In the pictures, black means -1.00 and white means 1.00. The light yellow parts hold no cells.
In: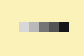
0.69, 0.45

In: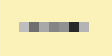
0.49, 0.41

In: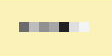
0.91, 0.75

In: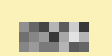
0.78, 0.61

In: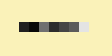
0.79, -0.12

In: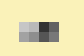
0.55, 0.45
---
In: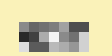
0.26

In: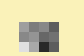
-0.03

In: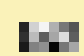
0.38

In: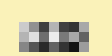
-0.50

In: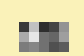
-0.64

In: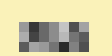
0.54
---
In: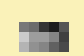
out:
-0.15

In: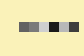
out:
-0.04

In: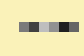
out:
-0.49

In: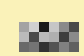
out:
0.63

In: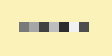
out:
0.30

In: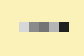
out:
0.09
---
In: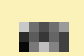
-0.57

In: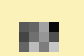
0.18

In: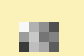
-0.08

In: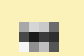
-0.53

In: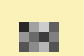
-0.52

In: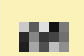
-0.57
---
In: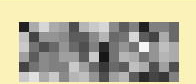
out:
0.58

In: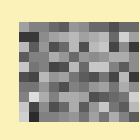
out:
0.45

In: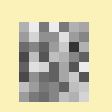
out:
-0.15

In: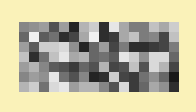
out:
0.23

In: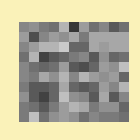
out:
0.05

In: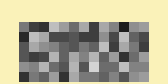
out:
-0.33
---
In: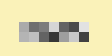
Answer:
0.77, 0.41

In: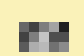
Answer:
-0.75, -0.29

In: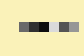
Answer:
0.18, -0.18

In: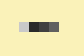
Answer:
-0.25, 0.58

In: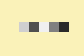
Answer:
-0.67, 0.62

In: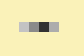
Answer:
0.35, 0.53

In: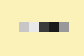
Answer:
0.20, 0.56

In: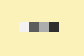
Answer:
-0.64, 0.90
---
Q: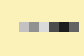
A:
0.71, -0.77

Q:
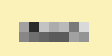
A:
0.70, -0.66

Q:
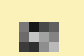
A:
0.54, -0.81

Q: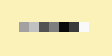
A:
0.95, -0.91

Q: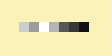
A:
0.99, -0.86

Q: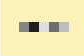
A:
0.74, -0.76

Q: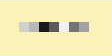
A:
0.89, -0.80

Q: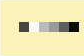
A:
0.98, -0.90

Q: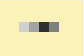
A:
0.63, -0.63

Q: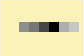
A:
0.56, -0.96
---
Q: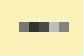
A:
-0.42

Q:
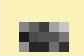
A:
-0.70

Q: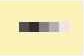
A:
0.01

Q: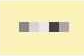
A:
0.82

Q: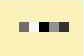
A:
-0.99

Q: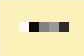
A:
0.02

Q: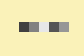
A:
0.81

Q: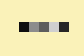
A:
-0.27

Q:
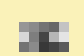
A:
-0.56

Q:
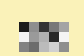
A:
0.47
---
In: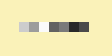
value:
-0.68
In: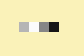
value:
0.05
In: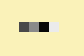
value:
-0.94
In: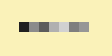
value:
-0.01
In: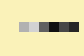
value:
-0.44
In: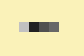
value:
-0.37
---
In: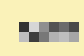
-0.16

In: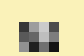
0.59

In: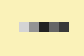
-0.20

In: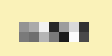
0.70

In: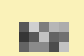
0.43

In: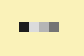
0.42

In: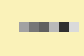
-0.62

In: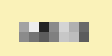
0.38
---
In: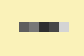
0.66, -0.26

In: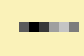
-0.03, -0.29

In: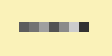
-0.61, -0.27

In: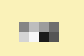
-0.14, 0.66

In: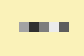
-0.27, 0.28

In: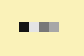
0.31, -0.84

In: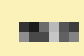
-0.52, 0.11
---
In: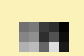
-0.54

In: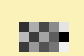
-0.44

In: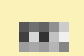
-0.22

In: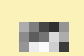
-0.46

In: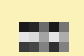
-0.16

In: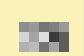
-0.08

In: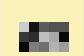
-0.28

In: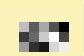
0.31
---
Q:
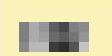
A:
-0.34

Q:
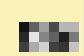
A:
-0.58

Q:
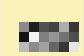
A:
-0.57

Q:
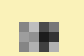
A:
-0.50

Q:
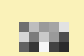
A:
-0.48

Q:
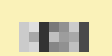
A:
0.50

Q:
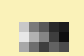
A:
-0.23

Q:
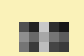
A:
-0.46

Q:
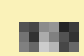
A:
-0.44

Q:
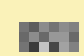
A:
0.27
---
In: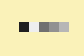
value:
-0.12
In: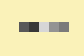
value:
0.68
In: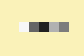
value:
-0.74
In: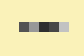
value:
-0.63
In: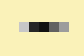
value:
-0.86
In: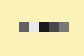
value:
-0.78
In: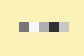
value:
0.38
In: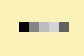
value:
0.48
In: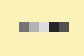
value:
0.73
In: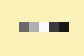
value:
0.95
